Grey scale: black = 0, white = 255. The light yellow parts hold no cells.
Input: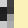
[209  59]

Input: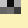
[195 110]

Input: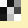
[250 217 255]

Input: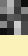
[117 165  81  74]

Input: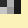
[ 44 153]

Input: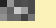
[ 34  98 107]

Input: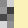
[138  62]

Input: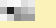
[235  32 140]

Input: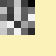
[ 75  62 206 163  40]
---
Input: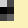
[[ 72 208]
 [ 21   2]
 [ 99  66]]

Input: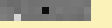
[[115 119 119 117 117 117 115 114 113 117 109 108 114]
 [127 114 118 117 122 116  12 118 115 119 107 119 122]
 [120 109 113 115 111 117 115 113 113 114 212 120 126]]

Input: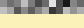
[[104 133  24  76 226 106  73 123 190 129 111 144]
 [174 147 188  82  55 170 133  94 136  86 166 191]]

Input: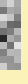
[[168 210 181]
 [161 169 120]
 [128 197 218]
 [102 107 173]
 [182 126 112]
 [150 172  39]
 [227 114 185]
 [181 184 129]
 [184 147 149]
 [148 151 205]]

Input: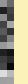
[[105 149]
 [ 68  32]
 [ 57 140]
 [166  67]
 [ 49  90]
 [128  64]
 [169 152]
 [ 20  32]
 [ 43  61]
 [ 11  71]
 [185 220]
 [162 159]]

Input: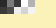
[[178 254  58 123  41]
 [243 211 238  76  58]]

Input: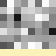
[[197 250 117 225 147 176 252  81]
 [155 169 195 213 206 141 238 189]
 [133 227 250 184 179  21 162  98]
 [139 122 174 158 152 103 170 147]
 [ 25 131 151  90 236 181 188 223]
 [163 157 160 166 170 130 161 158]
 [174 120 240 253 181 239  98  85]]

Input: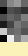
[[103 152 135  79]
 [ 49  68  79   2]
 [127  87 100  77]
 [100 120  69  27]
 [ 83 111 102 201]
 [173 124 236   7]]
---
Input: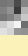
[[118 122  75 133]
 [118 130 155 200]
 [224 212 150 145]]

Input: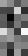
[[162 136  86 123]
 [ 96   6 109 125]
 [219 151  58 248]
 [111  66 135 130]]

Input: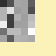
[[ 47  82 166 163  95]
 [179  64 175 159 186]
 [114 187 187 167 252]]

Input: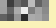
[[161  61 110  86 188  99 129]
 [ 97  78 149  44 171 166 146]]

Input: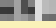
[[129 128 162  79 131 223 187 181]
 [129 126 162 154 132 223 113 109]]

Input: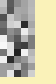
[[195  92 141 163 182]
 [ 82 199 169 155 180]
 [ 93 143 123 236 186]
 [248 224  71  63 124]
 [240  44 129 149 195]
 [158 229  56 127 206]]
